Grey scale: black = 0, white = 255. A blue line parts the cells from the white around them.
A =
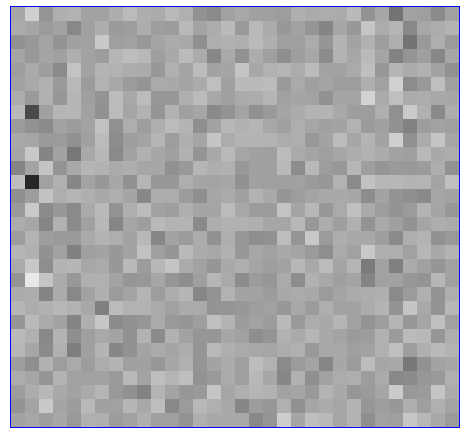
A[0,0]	167
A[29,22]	185
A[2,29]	154
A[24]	[183, 166, 139, 176, 126, 160, 180, 135, 146, 164, 171, 165, 173, 149, 185, 175, 170, 168, 166, 172, 176, 153, 168, 168, 159, 162, 176, 191, 158, 175, 185, 179]
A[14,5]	170
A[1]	[171, 166, 155, 162, 136, 160, 173, 154, 157, 173, 158, 156, 185, 164, 172, 186, 153, 185, 171, 152, 162, 149, 133, 166, 152, 197, 172, 181, 136, 167, 172, 179]
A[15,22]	173
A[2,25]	177
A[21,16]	152
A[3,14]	135
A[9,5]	160
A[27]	[157, 172, 184, 169, 162, 170, 181, 153, 145, 131, 180, 164, 151, 153, 197, 166, 175, 181, 178, 162, 165, 153, 179, 169, 150, 155, 166, 203, 152, 155, 197, 171]
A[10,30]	169
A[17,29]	182
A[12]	[190, 38, 161, 176, 135, 163, 152, 167, 145, 181, 151, 152, 174, 165, 164, 167, 145, 161, 160, 160, 161, 155, 151, 178, 138, 194, 183, 183, 180, 181, 164, 191]
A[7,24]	158
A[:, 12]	[176, 185, 169, 187, 164, 164, 175, 160, 180, 175, 177, 153, 174, 156, 175, 180, 156, 186, 171, 142, 182, 171, 150, 162, 173, 176, 190, 151, 155, 147]
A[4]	[158, 170, 158, 138, 195, 162, 180, 178, 173, 171, 152, 176, 164, 189, 163, 165, 196, 168, 178, 182, 172, 187, 163, 162, 170, 191, 152, 181, 171, 177, 163, 145]
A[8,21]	166
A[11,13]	181
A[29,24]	179
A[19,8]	150
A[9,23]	187
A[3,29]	159
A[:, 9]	[174, 173, 152, 184, 171, 149, 187, 178, 157, 163, 177, 166, 181, 136, 188, 158, 184, 193, 156, 152, 180, 179, 150, 178, 164, 161, 163, 131, 168, 175]
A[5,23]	158
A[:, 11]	[185, 156, 171, 169, 176, 169, 151, 179, 187, 157, 159, 145, 152, 172, 158, 179, 163, 149, 197, 150, 173, 161, 153, 177, 165, 167, 181, 164, 136, 159]
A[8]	[155, 146, 139, 162, 156, 163, 193, 144, 174, 157, 174, 187, 180, 143, 162, 183, 177, 181, 168, 160, 174, 166, 160, 163, 178, 155, 160, 146, 130, 157, 162, 160]
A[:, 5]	[162, 160, 162, 162, 162, 156, 159, 161, 163, 160, 169, 181, 163, 175, 170, 161, 170, 160, 167, 175, 162, 168, 175, 159, 160, 157, 161, 170, 185, 176]
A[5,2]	177
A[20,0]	171
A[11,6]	178

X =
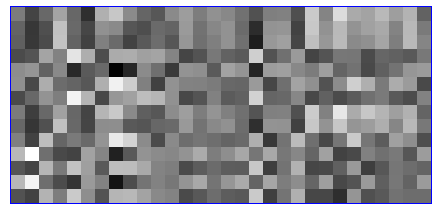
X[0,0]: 124
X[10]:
[184, 255, 111, 73, 67, 162, 133, 33, 89, 147, 139, 135, 147, 171, 125, 142, 167, 118, 168, 119, 135, 101, 161, 66, 73, 129, 112, 121, 86, 156]
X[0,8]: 139
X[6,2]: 147
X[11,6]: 89
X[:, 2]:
[104, 79, 75, 164, 98, 173, 147, 104, 80, 189, 111, 181, 110, 179]
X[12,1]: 243
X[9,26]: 92
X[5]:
[143, 72, 173, 108, 100, 87, 175, 241, 205, 128, 65, 146, 130, 129, 123, 104, 102, 154, 70, 111, 163, 144, 82, 140, 207, 175, 122, 172, 155, 73]
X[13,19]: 116
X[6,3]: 126
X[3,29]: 120
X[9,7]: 234
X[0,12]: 157
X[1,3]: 193
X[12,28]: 99
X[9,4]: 122
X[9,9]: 139
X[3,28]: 89
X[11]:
[85, 68, 181, 121, 194, 159, 89, 189, 188, 169, 131, 126, 74, 92, 107, 93, 92, 200, 62, 115, 178, 70, 73, 96, 153, 62, 87, 118, 109, 100]
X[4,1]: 149
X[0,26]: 185
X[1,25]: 161
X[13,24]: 149
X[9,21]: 111
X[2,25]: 144
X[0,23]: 220
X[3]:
[75, 84, 164, 130, 228, 174, 77, 171, 173, 160, 164, 132, 69, 83, 120, 98, 90, 207, 82, 112, 154, 68, 84, 119, 118, 75, 102, 97, 89, 120]
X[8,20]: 65
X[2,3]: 195
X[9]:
[128, 66, 189, 101, 122, 105, 148, 234, 211, 139, 75, 138, 109, 117, 110, 100, 106, 175, 56, 115, 187, 111, 72, 118, 202, 118, 92, 160, 142, 78]
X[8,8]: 89
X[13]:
[82, 66, 179, 125, 202, 142, 83, 181, 184, 163, 137, 131, 74, 88, 109, 93, 89, 202, 64, 116, 176, 71, 71, 46, 149, 80, 89, 114, 109, 109]

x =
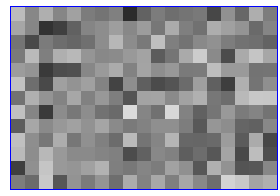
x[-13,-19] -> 188
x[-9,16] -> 154
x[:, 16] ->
[103, 148, 114, 170, 154, 176, 185, 123, 101, 91, 73, 84, 200]
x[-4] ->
[192, 142, 119, 173, 119, 144, 128, 108, 186, 116, 133, 181, 103, 102, 106, 156, 91, 171, 71]
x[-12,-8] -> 171
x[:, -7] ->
[116, 127, 115, 170, 122, 107, 162, 130, 125, 103, 94, 144, 167]
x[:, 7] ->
[128, 158, 183, 139, 171, 67, 126, 106, 138, 108, 128, 127, 110]
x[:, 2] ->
[175, 50, 123, 127, 58, 73, 148, 58, 138, 119, 184, 197, 201]
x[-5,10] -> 143
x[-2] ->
[63, 144, 197, 153, 149, 161, 178, 127, 120, 133, 124, 162, 144, 87, 176, 146, 84, 87, 135]
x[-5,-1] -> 136
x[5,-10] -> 95
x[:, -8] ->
[110, 171, 127, 117, 152, 84, 138, 216, 143, 181, 129, 162, 127]
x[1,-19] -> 166
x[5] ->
[193, 110, 73, 160, 147, 160, 131, 67, 142, 95, 75, 84, 107, 159, 96, 62, 176, 116, 143]
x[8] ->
[93, 167, 138, 152, 161, 146, 165, 138, 122, 130, 143, 143, 125, 88, 150, 141, 101, 97, 136]
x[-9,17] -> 115
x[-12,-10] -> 156
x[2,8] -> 140
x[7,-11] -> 219
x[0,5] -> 124
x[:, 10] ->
[124, 119, 191, 92, 142, 75, 164, 113, 143, 133, 136, 124, 168]
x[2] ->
[116, 73, 123, 109, 102, 112, 141, 183, 140, 121, 191, 127, 115, 137, 145, 125, 114, 111, 99]
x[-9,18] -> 116
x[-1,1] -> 107
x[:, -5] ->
[71, 173, 145, 138, 190, 96, 119, 117, 150, 106, 87, 176, 109]

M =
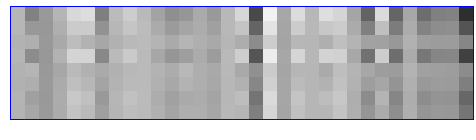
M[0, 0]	182
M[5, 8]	186
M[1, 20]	204
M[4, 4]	186
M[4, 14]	169
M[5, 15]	183
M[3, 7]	186
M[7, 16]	181
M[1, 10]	171
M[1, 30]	141
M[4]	[178, 181, 153, 167, 186, 177, 170, 177, 184, 186, 179, 172, 184, 174, 169, 184, 169, 144, 203, 165, 182, 182, 170, 190, 180, 167, 157, 156, 179, 161, 159, 157, 140]
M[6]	[180, 160, 153, 172, 200, 192, 153, 182, 193, 187, 173, 161, 170, 172, 164, 183, 189, 116, 218, 166, 196, 182, 189, 199, 174, 140, 180, 134, 173, 141, 148, 147, 103]
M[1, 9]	188
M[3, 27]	110
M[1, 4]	203
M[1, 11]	155
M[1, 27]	124
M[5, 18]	208
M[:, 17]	[73, 100, 140, 85, 144, 135, 116, 127]
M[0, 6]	127
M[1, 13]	172
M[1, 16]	196
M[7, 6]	159
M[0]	[182, 129, 153, 181, 216, 221, 127, 187, 205, 185, 163, 143, 150, 170, 153, 184, 215, 73, 242, 167, 220, 183, 222, 213, 165, 99, 219, 101, 167, 109, 128, 130, 46]
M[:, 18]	[242, 227, 205, 236, 203, 208, 218, 213]
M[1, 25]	128
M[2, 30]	156
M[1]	[182, 152, 152, 175, 203, 203, 146, 183, 197, 188, 171, 155, 165, 172, 160, 184, 196, 100, 227, 165, 204, 184, 199, 204, 171, 128, 191, 124, 172, 131, 141, 143, 84]
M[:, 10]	[163, 171, 180, 167, 179, 177, 173, 176]
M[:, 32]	[46, 84, 134, 64, 140, 127, 103, 117]
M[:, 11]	[143, 155, 170, 150, 172, 168, 161, 164]
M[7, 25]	149

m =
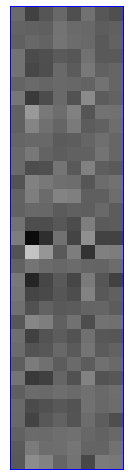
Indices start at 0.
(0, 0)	106
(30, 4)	112
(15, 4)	76
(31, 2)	109
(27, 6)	105
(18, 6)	100
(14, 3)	91
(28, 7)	108
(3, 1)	75
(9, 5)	101
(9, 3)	91
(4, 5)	120
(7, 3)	109
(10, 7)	102
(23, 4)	82
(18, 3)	103
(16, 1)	12
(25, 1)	123
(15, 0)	114
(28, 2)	81
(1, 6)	93
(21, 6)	101
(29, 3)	98
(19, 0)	120
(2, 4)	108
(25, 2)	112
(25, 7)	105
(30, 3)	110
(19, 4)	70
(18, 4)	107
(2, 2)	99
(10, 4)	97
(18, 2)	107
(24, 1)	83
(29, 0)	104
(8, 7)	109
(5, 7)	101

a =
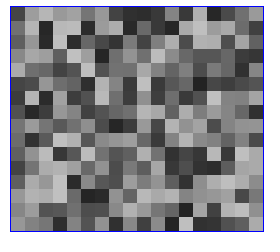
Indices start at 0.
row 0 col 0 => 69
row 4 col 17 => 134
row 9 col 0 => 108
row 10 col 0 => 96
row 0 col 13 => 176
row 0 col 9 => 45
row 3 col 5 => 158
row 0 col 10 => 57
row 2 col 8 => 123
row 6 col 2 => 43
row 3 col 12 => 104
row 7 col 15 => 133
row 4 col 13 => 76
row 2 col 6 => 72
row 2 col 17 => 97
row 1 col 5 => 44
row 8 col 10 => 71
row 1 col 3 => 184
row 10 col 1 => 146
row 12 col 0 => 95
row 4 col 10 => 130
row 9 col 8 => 158
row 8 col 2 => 117
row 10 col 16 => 191
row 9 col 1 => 50
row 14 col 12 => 36
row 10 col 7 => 84
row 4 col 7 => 114
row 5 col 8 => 58
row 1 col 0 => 113
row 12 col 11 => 94
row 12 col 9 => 124
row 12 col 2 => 151
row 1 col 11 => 38
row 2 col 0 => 95
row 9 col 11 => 131
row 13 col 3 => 192
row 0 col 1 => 157
